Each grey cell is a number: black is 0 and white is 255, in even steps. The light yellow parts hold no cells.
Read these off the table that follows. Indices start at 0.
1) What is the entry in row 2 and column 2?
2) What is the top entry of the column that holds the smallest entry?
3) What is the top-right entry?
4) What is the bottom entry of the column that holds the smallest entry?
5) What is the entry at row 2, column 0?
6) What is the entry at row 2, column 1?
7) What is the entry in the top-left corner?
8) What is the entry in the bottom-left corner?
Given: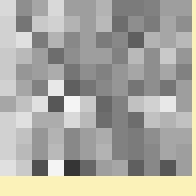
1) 123
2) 158
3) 158
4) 53
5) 209
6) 224
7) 217
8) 224

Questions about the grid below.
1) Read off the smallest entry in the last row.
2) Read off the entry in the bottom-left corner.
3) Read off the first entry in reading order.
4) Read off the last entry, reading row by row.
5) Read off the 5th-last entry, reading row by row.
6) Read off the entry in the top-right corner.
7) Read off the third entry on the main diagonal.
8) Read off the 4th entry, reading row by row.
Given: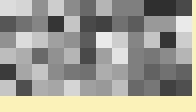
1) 65
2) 197
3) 220
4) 79
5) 189
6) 73
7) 197
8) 205

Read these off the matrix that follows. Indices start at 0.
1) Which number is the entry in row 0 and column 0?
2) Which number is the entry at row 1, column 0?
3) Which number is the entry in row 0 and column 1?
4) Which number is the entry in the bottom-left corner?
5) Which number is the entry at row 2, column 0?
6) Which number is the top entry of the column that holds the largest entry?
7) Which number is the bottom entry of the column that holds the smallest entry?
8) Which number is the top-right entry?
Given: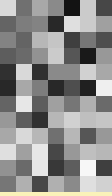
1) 217
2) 100
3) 112
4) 118
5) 131
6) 203
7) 138
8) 71

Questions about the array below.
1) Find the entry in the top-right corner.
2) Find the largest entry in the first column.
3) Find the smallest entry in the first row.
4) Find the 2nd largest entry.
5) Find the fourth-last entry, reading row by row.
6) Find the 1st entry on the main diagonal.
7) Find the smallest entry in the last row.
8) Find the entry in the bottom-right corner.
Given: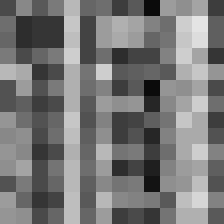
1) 61
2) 184
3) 11
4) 221
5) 116
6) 74
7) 53
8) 89

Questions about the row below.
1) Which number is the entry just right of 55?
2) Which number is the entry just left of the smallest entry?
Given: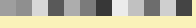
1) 235
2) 123

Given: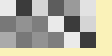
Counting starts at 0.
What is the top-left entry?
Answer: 234
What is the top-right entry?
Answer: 226
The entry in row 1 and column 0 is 120
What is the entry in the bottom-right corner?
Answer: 59
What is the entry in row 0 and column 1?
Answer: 59

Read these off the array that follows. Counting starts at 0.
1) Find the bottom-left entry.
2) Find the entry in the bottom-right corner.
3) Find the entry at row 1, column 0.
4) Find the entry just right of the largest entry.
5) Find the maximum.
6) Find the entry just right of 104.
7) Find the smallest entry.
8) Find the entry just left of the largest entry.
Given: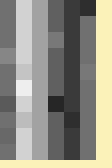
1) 112
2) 112
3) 112
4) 162
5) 237
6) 210
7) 39
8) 112

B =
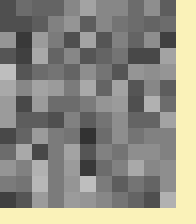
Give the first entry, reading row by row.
79
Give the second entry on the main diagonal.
79
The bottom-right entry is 177
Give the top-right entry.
93
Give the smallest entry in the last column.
64
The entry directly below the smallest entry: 85
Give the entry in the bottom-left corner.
64
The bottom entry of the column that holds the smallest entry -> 149
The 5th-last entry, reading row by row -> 135
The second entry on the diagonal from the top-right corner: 100
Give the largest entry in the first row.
163
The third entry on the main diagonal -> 155
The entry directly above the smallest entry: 93
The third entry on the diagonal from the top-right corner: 100
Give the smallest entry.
50
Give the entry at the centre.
123
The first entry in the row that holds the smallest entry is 72
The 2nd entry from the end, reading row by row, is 79
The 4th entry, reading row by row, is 100
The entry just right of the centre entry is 149
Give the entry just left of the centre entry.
108
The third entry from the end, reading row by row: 100
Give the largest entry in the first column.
190
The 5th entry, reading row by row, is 135

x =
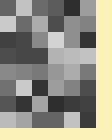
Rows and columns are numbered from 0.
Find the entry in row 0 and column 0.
100
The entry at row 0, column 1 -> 194
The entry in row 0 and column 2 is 107
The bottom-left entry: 186
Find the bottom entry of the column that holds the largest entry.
100
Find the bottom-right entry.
59
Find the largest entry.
210
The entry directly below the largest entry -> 179
